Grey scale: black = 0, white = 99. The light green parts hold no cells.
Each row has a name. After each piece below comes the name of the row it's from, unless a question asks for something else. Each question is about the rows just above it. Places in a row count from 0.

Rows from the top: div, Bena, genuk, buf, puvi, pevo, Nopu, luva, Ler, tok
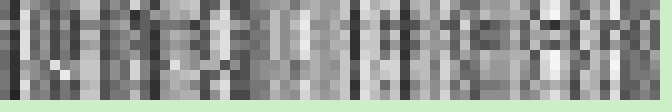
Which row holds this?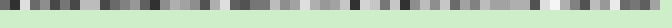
pevo
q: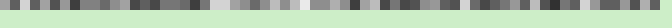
genuk
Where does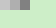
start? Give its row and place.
luva, 58
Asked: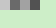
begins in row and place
buf, 44
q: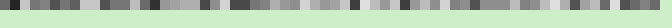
tok

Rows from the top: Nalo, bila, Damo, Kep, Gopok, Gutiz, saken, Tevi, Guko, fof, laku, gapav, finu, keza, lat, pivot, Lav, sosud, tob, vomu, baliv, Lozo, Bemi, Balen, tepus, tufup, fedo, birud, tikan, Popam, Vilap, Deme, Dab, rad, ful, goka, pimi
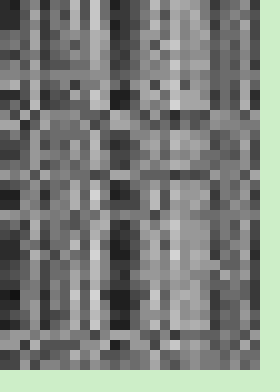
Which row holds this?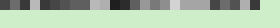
laku
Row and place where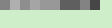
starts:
fedo, 16
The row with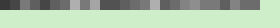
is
goka
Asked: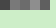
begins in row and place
Balen, 4
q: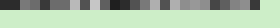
tepus
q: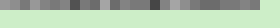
Lozo

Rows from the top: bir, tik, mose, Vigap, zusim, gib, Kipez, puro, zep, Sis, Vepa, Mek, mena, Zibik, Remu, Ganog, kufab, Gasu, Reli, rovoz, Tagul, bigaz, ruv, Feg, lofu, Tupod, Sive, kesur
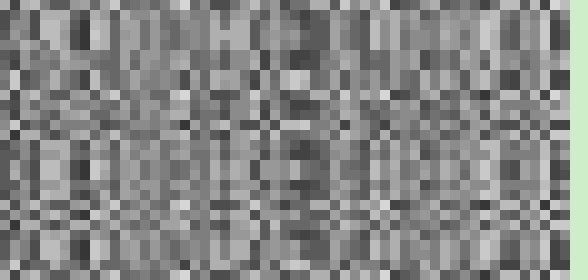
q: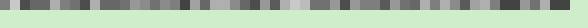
Sive
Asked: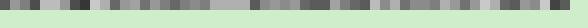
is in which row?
Vigap
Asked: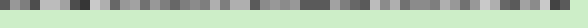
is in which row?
Tupod
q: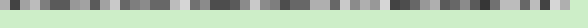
Sis
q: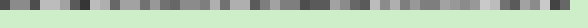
mose
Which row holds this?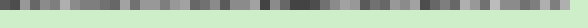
gib
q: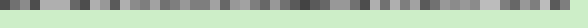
Remu

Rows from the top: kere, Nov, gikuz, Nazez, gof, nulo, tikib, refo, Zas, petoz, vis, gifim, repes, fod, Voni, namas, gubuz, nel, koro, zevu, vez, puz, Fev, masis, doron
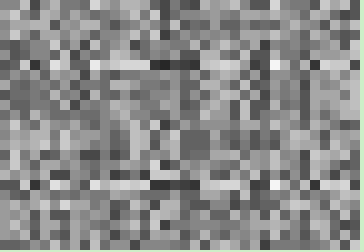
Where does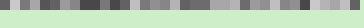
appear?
namas
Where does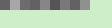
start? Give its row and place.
fod, 20
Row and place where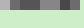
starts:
vez, 17
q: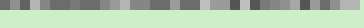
gifim
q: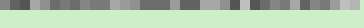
zevu
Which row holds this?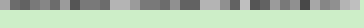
Zas

